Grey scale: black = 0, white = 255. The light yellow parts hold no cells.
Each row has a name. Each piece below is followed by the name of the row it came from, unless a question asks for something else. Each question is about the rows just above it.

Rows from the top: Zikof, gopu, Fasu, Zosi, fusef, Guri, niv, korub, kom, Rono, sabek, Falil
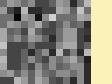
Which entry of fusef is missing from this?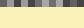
[56]
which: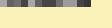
fusef
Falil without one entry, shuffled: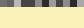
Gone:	[84]
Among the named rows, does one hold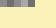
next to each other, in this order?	yes
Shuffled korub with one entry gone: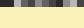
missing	[126]

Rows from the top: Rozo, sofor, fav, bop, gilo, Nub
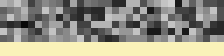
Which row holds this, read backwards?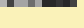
sofor
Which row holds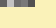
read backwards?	fav
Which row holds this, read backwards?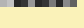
fav
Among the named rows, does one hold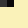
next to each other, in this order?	yes

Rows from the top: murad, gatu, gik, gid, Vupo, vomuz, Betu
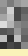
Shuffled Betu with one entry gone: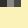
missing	[60]
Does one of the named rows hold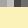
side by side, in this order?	yes

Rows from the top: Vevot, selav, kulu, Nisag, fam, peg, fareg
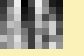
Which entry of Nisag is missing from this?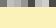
[90]
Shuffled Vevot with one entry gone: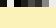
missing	[104]

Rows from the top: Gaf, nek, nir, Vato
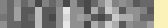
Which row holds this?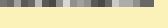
nir
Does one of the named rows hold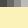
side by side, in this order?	yes
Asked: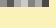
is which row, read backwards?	Vato
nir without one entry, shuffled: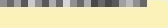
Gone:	[117]
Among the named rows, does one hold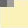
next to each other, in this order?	yes
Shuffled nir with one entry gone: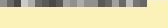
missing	[215]

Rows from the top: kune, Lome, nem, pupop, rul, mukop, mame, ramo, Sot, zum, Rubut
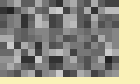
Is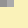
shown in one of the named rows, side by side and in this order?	yes
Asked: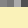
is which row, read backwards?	mukop
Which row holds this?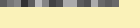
nem
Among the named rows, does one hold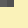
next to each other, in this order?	yes
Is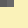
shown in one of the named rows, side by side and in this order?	yes
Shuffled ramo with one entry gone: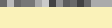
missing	[159]

